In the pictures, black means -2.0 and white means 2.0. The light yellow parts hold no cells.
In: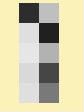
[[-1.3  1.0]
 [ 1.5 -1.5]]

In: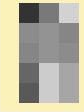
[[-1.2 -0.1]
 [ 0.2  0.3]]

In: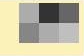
[[ 0.7 -1.2]
 [ 0.1  0.7]]

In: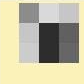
[[ 0.2  1.4]
 [ 1.1 -1.3]]

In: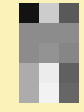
[[-1.7  1.2]
 [ 0.2  0.2]]

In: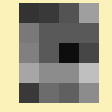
[[-1.2 -1.1]
 [-0.1 -0.6]]

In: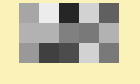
[[0.6 1.7]
 [0.8 0.8]]

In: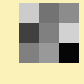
[[ 1.2 -0.2]
 [-1.0  0.0]]

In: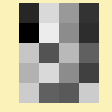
[[-1.4  1.4]
 [-2.0  1.7]]
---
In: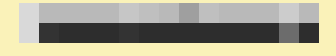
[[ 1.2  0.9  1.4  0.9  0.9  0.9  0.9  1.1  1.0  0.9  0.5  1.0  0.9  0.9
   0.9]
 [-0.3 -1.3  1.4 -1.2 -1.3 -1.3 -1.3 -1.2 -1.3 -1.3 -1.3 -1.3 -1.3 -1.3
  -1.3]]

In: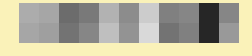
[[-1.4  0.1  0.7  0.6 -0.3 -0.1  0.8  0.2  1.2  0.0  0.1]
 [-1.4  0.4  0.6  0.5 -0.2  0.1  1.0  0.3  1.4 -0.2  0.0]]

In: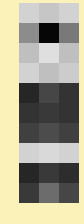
[[ 1.1  1.3  1.3]
 [-1.9 -0.1  0.2]
 [ 1.5  1.0  1.0]
 [ 1.0  1.2  1.3]
 [-0.9 -1.2 -1.4]
 [-1.1 -1.2 -1.2]
 [-0.8 -1.0 -1.0]
 [ 1.4  1.3  1.3]
 [-1.1 -1.3 -1.4]
 [-0.3 -0.9 -1.1]]

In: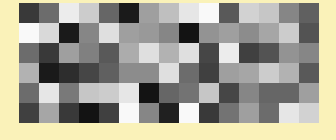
[[ 0.1 -0.5 -1.1 -0.3  1.7  1.2 -0.4 -1.6  0.5  1.0  1.6  1.9 -0.6  1.3
   1.1]
 [ 1.2 -0.7  1.9  1.4 -1.6  0.1  1.5  0.5  0.4  0.1 -1.7  0.3  0.5  0.2
   0.6]
 [ 0.3  0.1 -0.3 -1.1  0.5  0.0 -0.6  0.7  1.5  0.8  1.5 -0.9  1.7 -1.0
  -0.7]
 [ 0.8 -0.6  0.8 -1.6 -1.3 -0.9 -0.5  0.2  0.2  1.5 -0.3 -1.0  0.5  0.6
   1.2]
 [-0.4  0.5 -0.3  1.6 -0.1  1.1  1.2  1.6 -1.7 -0.4 -0.2  1.1 -0.9  0.1
  -0.4]
 [ 1.6  1.3 -1.0  0.6 -1.1 -1.7 -1.0  1.9  0.1 -1.5  1.9 -1.1 -0.2  0.5
  -0.3]]

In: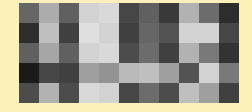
[[-0.3 -1.3 -0.4  0.7 -0.5  1.3  1.4 -0.9 -0.5 -1.1  0.8]
 [ 1.3 -0.9 -1.3  1.0 -1.0  1.5  1.3 -1.0 -0.4 -0.7  1.3]
 [-0.1 -1.2 -0.5  0.6 -0.5  1.3  1.4 -0.8 -0.3 -1.0  0.8]
 [ 1.3 -0.1 -1.6 -0.9 -1.0  0.5  0.3  0.9  1.0  0.5 -0.7]
 [ 0.5 -1.0 -0.8  0.8 -0.8  1.4  1.3 -0.9 -0.3 -0.8  1.0]]

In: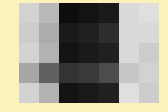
[[ 1.4  1.5  1.3  0.9 -1.8 -1.7 -1.6]
 [ 1.4  1.4  1.2  0.7 -1.6 -1.5 -1.3]
 [ 1.4  1.2  1.3  0.8 -1.7 -1.6 -1.5]
 [ 1.1  1.3  0.6 -0.5 -1.2 -1.1 -0.8]
 [ 1.5  1.2  1.3  0.8 -1.7 -1.6 -1.5]]

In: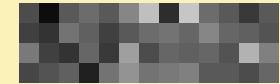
[[-1.1 -0.6 -0.8 -1.8 -0.6 -0.3 -0.6  0.1  1.0 -1.3  1.1 -0.3 -0.6]
 [-0.5 -0.7 -1.0 -1.2 -0.2 -0.5 -1.0 -0.6 -0.3 -0.2 -0.4  0.1 -0.4]
 [ 0.8  0.0 -0.1 -1.0 -1.2 -0.4 -1.1  0.5 -0.8 -0.4 -0.5 -0.4 -0.7]
 [-0.8 -0.4 -0.9 -0.7 -0.5 -1.5 -0.2  0.3 -0.2 -0.1  0.0 -0.6 -0.6]]
